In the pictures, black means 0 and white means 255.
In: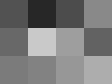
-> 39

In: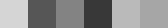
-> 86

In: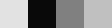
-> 9

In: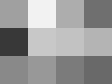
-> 242

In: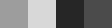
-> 216

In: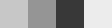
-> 149
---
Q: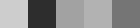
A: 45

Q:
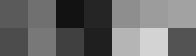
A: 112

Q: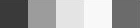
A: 156

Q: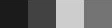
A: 66

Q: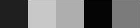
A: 200

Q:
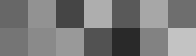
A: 146

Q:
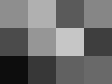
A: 176

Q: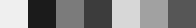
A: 27

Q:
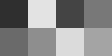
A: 227

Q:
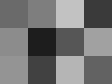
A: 126
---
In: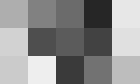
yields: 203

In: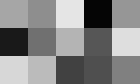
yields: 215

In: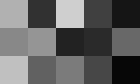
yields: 192

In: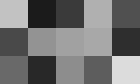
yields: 105

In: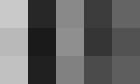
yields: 193

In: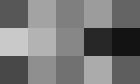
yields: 72

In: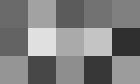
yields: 149
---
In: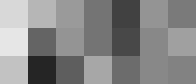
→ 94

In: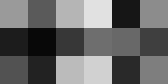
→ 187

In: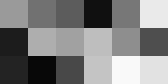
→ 72

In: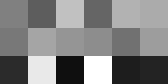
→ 15

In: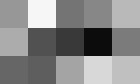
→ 164

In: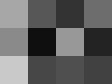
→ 79

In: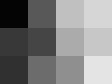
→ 143
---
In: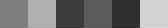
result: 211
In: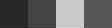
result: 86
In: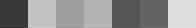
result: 221
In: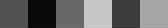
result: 165
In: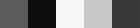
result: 56
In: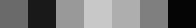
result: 5
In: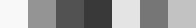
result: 194
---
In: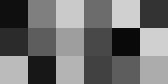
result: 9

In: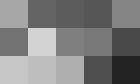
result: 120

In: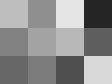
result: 184

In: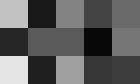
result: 8

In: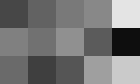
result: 91

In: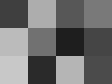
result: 30
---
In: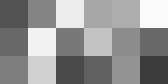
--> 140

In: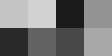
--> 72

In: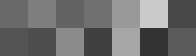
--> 51

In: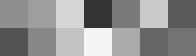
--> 102

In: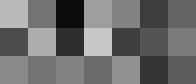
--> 84

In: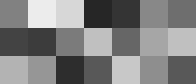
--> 166

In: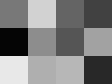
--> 85

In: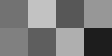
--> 175

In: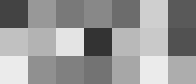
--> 201

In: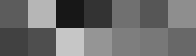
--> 120
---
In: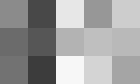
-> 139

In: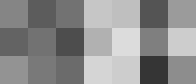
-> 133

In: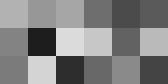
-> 178

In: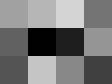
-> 161

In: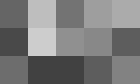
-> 101

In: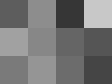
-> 93

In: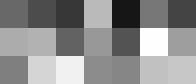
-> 104
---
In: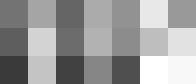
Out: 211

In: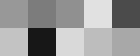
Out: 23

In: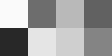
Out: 229

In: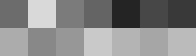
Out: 136

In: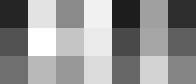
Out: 255

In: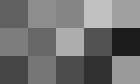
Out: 104

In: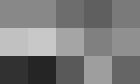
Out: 200
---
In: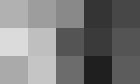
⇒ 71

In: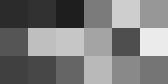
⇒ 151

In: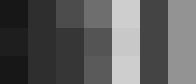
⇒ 147

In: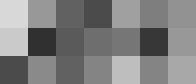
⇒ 146

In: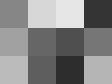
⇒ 52

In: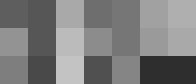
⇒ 175

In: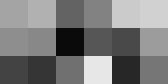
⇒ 209
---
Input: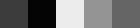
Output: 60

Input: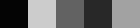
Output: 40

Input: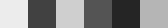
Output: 65

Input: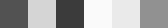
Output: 82

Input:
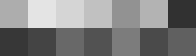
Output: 55

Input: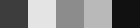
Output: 61

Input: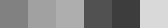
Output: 81

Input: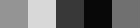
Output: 56
